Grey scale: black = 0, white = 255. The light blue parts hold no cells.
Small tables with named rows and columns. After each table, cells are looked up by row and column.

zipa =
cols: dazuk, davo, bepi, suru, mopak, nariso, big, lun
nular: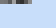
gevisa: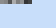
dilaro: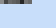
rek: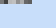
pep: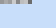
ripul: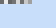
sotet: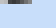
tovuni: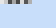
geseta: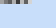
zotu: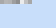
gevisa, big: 53
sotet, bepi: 68
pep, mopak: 136
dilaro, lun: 105
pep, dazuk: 152
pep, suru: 202
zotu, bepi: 179
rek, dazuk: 120
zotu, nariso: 235
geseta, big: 97
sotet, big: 112
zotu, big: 193
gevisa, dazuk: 140
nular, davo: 116
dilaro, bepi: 105
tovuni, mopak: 72
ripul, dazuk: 108
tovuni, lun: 176
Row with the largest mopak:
ripul

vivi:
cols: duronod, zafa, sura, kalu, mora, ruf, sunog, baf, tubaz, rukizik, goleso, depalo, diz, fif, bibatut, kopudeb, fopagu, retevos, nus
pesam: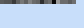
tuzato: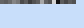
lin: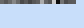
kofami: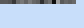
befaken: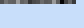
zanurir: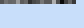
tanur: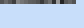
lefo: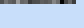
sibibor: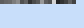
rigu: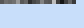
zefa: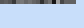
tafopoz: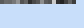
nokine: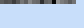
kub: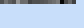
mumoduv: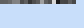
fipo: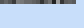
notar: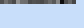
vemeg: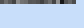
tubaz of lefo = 77
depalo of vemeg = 90
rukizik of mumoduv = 92
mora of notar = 146
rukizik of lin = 96
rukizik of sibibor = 89
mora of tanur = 132
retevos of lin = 89
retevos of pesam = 92
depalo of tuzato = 96
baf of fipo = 105
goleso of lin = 170
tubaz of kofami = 103
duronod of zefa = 87
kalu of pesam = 58
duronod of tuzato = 100
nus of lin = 91
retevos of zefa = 97

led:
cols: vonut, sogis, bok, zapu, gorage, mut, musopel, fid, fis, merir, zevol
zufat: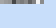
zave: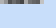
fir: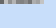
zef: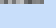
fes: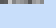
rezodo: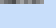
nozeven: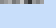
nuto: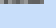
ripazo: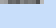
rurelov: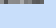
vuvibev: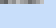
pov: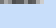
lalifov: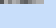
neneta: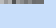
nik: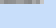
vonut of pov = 118
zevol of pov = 205
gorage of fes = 158
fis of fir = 173
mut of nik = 158
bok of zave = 81
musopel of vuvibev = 151
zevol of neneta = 111
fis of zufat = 128
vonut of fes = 88
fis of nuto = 97
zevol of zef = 120
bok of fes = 200
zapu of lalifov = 173

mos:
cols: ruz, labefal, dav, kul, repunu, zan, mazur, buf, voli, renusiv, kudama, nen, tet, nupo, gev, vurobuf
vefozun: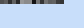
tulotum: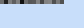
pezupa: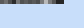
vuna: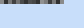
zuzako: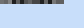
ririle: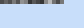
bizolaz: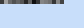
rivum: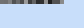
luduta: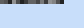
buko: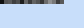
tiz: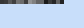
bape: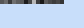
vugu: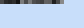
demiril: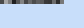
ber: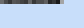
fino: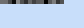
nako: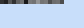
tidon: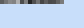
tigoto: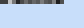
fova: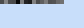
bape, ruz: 86
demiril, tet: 54
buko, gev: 62
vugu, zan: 123
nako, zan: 112
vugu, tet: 94
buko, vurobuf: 89

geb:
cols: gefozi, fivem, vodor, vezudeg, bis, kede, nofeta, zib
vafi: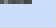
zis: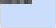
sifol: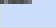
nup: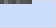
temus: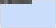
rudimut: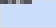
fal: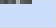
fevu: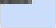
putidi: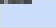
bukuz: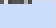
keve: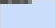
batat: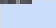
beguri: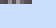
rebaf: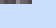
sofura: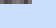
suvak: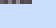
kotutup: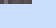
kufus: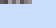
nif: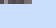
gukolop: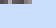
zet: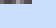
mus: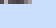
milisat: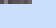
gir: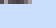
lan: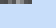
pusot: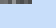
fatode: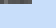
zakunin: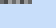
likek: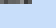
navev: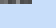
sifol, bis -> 86
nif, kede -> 77
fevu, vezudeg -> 84
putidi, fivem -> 151
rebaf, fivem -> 76
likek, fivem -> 76
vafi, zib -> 78

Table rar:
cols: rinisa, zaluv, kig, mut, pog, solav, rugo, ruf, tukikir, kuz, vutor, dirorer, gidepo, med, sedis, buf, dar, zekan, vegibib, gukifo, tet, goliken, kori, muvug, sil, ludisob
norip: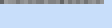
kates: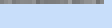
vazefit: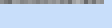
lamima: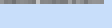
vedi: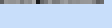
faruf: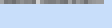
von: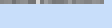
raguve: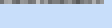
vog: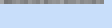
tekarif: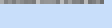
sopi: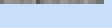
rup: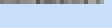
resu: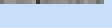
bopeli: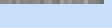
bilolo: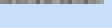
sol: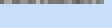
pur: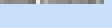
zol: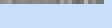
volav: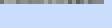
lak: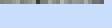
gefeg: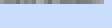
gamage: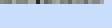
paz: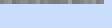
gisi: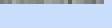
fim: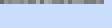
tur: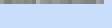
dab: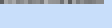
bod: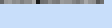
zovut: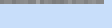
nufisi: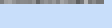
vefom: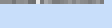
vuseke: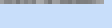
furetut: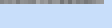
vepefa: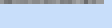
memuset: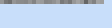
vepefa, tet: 149
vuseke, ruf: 145
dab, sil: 139
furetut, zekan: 115
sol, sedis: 120
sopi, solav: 131
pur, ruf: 122
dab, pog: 129
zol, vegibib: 121
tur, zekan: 125
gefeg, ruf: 143
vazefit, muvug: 117
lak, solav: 124
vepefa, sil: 155
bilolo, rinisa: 141
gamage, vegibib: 152
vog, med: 148
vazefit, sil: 156
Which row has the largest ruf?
gamage

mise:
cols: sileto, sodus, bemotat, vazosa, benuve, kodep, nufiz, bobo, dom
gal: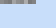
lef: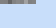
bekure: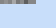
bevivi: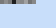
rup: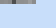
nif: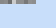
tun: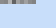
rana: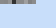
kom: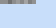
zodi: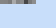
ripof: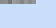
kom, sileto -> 142
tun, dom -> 130
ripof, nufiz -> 151
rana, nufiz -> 159
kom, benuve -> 155
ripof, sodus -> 140
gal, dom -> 130
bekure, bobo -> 134
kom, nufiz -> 163
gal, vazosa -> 162
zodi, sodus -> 131
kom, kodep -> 136
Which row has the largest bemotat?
tun

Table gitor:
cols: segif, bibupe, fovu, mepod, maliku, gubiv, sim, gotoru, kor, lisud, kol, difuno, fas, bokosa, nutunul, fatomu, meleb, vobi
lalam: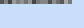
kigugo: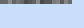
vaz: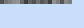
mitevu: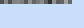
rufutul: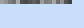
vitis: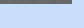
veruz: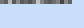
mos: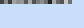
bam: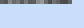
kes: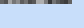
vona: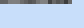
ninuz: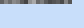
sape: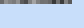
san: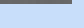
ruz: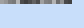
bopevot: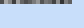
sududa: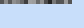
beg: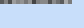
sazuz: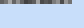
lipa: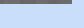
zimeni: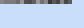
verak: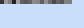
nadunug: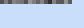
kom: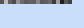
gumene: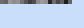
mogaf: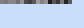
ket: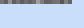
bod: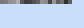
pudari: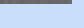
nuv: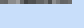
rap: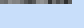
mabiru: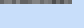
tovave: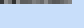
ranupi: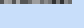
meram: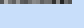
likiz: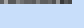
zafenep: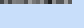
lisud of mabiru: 131
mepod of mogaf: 134
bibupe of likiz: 165
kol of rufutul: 154
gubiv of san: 105
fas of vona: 68
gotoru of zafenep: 157
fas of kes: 55
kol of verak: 97

